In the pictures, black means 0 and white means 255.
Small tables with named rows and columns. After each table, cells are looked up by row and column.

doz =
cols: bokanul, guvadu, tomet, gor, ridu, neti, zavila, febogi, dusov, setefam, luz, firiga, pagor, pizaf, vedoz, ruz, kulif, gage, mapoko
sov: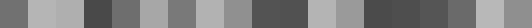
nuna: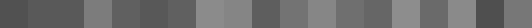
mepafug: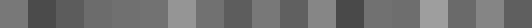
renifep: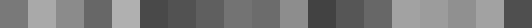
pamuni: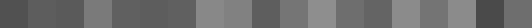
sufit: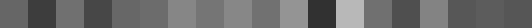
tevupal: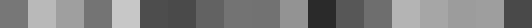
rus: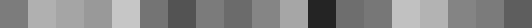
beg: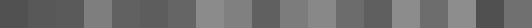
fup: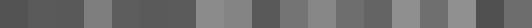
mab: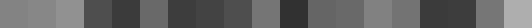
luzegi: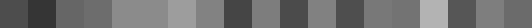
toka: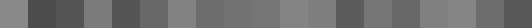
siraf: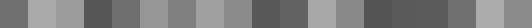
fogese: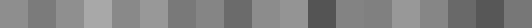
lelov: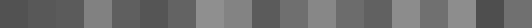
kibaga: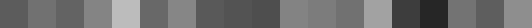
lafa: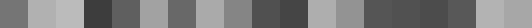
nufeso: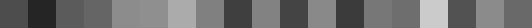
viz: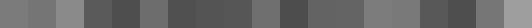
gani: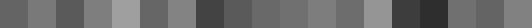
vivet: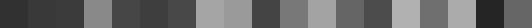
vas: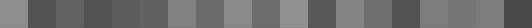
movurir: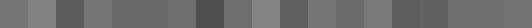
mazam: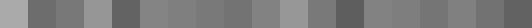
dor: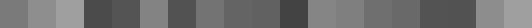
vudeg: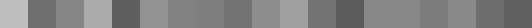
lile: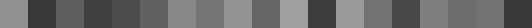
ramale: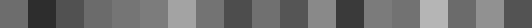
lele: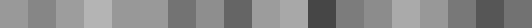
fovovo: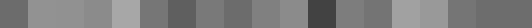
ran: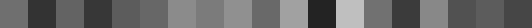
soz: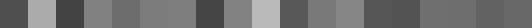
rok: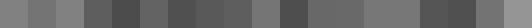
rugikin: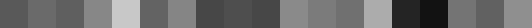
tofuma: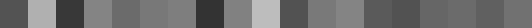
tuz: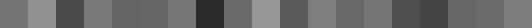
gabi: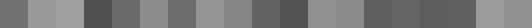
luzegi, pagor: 78
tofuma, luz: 82
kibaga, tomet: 99
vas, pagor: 133
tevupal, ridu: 199
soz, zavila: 126
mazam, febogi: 121
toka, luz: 132
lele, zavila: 115
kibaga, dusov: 83
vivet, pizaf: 76
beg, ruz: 109
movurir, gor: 119
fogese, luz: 148
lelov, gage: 78
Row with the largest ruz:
nufeso

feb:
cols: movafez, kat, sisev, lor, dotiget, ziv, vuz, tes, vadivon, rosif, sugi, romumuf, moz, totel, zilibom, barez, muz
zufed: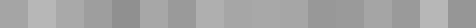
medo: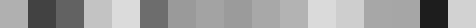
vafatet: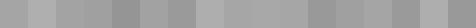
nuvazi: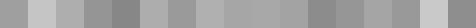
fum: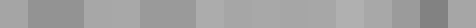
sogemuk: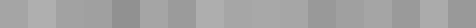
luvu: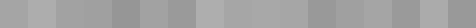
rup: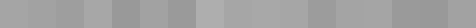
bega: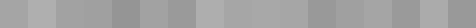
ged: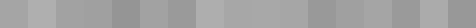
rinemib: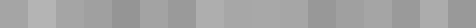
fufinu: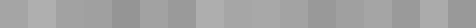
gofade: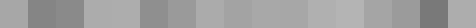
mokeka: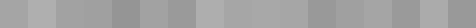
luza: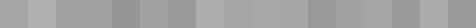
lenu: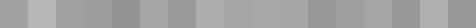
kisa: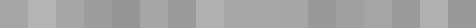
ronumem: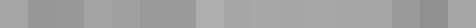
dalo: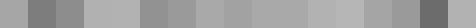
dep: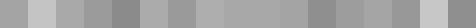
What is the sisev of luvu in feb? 162
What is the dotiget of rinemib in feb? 149
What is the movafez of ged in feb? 165
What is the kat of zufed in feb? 183
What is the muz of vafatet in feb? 153
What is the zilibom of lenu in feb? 152
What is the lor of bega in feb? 160
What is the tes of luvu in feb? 174

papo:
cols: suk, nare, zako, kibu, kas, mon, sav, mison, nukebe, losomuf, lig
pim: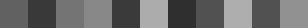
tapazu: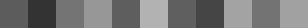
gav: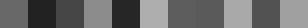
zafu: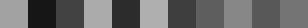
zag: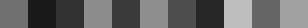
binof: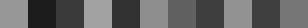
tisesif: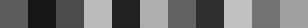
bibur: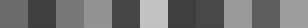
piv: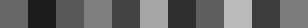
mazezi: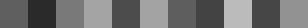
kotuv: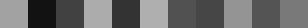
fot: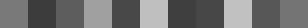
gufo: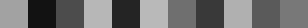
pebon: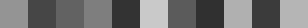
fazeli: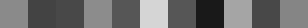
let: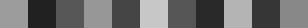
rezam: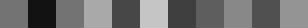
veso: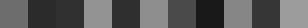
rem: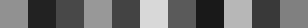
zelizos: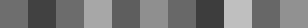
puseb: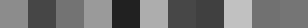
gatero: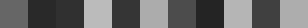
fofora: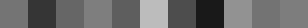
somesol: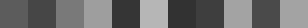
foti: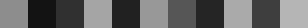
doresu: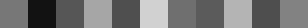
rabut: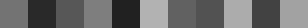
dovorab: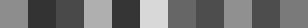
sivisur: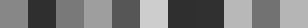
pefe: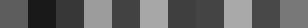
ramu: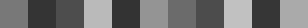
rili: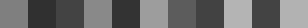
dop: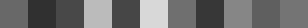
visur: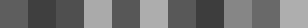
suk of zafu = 162
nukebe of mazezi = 187
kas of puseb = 33
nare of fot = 60
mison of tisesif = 47
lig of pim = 145
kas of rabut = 33
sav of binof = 97
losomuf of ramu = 54
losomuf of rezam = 80

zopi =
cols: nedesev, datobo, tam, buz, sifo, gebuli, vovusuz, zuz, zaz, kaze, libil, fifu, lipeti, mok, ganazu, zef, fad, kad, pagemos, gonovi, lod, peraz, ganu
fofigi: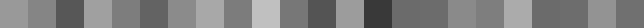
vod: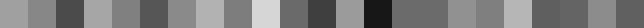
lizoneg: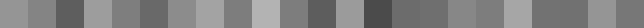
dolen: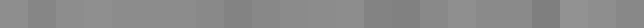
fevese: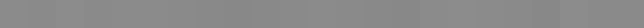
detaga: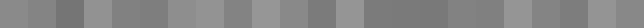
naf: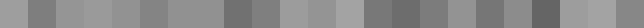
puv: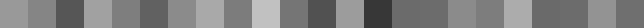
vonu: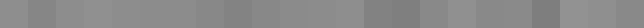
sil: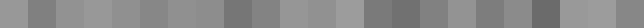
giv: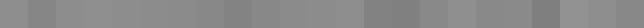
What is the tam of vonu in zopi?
141
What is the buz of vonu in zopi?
144
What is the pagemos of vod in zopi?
182
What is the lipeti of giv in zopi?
142
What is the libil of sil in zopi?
150
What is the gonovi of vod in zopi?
95
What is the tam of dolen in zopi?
141
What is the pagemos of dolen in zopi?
138
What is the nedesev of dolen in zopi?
142
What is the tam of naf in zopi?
149
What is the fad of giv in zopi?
143
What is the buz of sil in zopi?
152
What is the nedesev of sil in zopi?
152
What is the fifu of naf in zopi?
148

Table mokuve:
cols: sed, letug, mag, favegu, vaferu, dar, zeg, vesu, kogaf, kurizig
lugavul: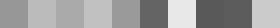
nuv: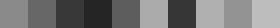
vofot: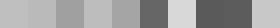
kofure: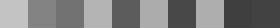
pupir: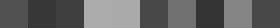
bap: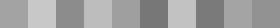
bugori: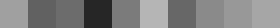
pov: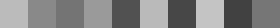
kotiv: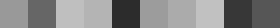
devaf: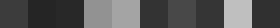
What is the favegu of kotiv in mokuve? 180
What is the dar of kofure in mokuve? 172
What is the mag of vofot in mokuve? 160
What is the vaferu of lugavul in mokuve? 154
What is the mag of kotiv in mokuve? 191
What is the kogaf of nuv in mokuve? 147
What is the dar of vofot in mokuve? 102
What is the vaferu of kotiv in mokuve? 44
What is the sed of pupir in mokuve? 81
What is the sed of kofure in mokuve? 195
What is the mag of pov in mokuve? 116
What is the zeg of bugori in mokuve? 103
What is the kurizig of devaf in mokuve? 48

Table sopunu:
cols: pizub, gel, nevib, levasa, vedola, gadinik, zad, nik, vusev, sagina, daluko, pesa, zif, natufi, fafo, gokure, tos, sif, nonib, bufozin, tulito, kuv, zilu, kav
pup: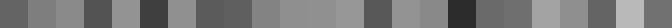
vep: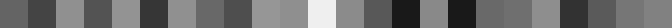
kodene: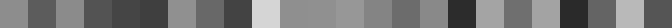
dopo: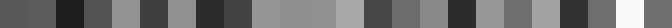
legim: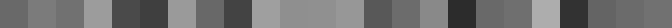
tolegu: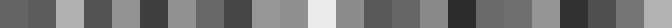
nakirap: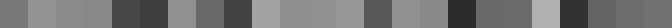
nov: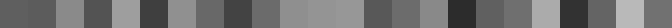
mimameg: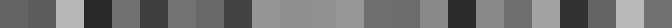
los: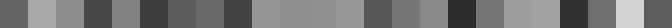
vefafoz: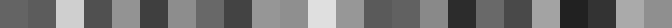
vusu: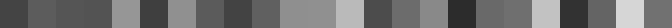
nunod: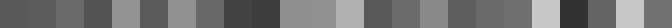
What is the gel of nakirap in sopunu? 148
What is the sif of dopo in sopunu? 151
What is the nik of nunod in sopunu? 104
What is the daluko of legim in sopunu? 143
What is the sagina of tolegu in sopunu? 150
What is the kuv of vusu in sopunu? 100
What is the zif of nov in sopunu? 151
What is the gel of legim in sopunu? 123
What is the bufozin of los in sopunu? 163
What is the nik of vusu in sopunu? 91
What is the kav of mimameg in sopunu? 113
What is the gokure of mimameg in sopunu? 137
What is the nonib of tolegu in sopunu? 111
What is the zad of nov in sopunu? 144

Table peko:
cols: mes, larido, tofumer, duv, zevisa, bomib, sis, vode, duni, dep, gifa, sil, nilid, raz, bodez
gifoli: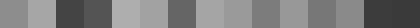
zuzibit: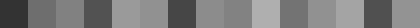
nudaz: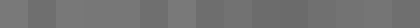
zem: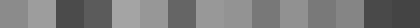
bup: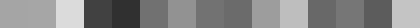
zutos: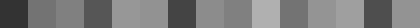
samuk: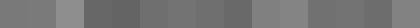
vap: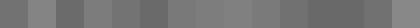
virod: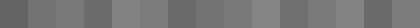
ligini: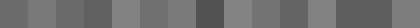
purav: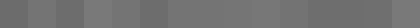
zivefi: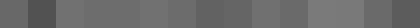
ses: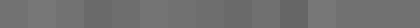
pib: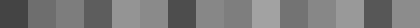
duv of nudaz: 119
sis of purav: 116
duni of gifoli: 154
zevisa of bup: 48
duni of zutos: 128
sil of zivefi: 122
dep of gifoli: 124
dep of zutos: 176
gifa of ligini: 100
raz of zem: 73
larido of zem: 157
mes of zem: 139

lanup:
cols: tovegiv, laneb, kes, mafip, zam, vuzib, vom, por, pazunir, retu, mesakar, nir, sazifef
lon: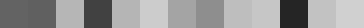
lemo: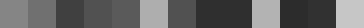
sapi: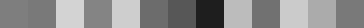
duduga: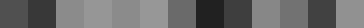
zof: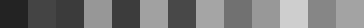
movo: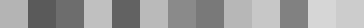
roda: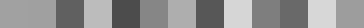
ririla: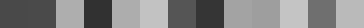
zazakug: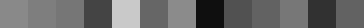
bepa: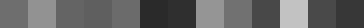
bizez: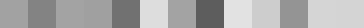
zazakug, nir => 49
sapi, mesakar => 203
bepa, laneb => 146
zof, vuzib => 161
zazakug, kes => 118
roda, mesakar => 105
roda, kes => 96
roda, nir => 215
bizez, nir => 213
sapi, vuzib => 108
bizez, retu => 205
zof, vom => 72
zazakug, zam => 201
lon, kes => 182
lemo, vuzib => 174
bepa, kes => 100
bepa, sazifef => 55
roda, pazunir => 214
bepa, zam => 107
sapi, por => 30

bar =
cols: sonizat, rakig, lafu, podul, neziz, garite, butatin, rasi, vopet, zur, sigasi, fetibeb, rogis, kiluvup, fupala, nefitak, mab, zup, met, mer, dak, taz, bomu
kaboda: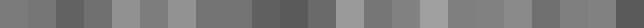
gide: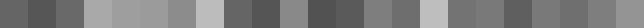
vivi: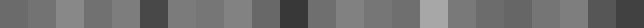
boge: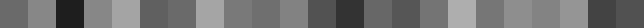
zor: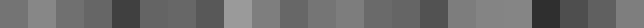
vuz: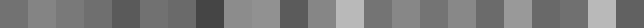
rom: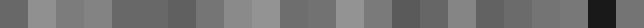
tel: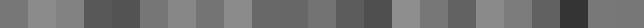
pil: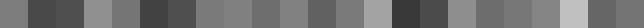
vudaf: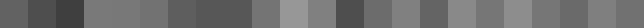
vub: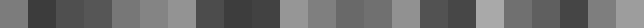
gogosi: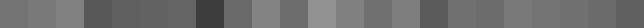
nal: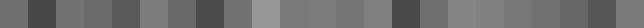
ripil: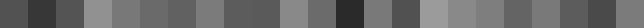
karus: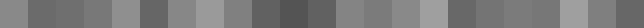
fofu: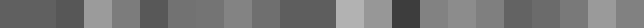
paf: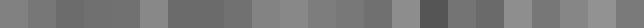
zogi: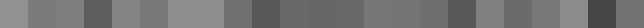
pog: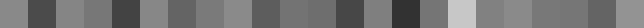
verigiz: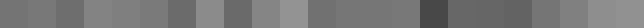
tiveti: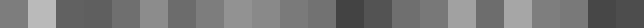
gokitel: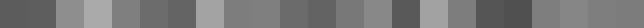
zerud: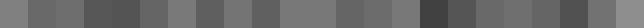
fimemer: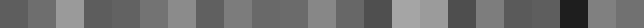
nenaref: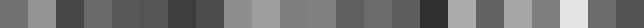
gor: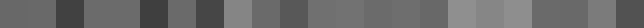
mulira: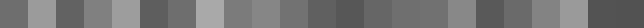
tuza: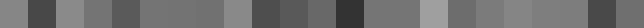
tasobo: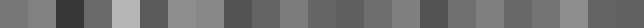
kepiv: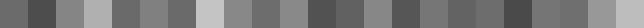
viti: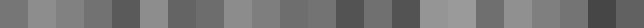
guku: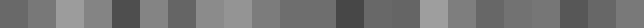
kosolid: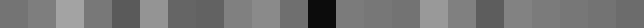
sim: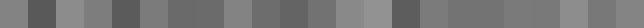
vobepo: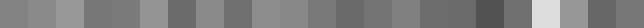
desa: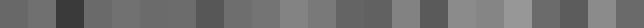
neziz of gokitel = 127
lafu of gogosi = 129
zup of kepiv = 109
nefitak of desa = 90
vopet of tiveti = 146
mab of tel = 98
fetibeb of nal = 124
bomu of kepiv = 189
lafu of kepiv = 133
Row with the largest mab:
pog

